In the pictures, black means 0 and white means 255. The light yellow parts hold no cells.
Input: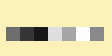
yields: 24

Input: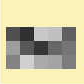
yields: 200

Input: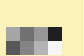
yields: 151

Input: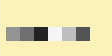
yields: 35

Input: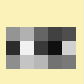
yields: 101

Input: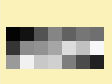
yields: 83
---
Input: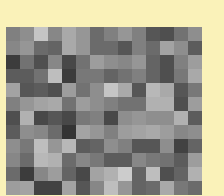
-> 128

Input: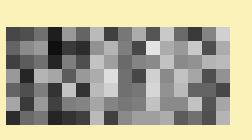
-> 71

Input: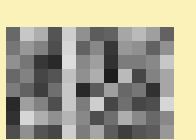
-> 104

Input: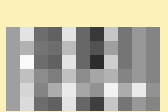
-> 159

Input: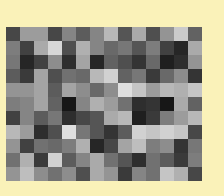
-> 71

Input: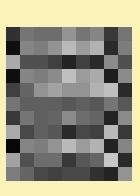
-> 49
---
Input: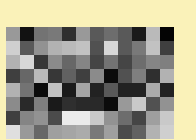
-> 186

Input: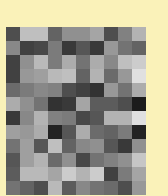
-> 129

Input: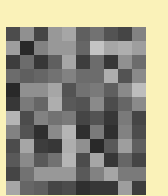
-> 69

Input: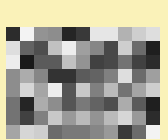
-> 206

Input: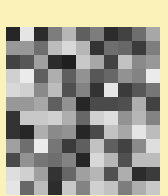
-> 110

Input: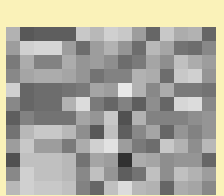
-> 178

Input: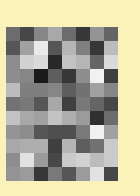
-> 148
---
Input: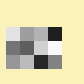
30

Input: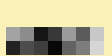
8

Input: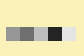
36

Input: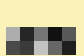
17

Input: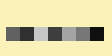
15

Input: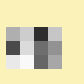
46

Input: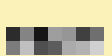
22

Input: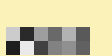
30
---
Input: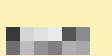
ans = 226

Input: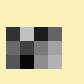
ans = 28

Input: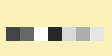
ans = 253

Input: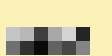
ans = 63

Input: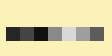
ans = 17

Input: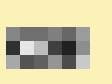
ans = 111
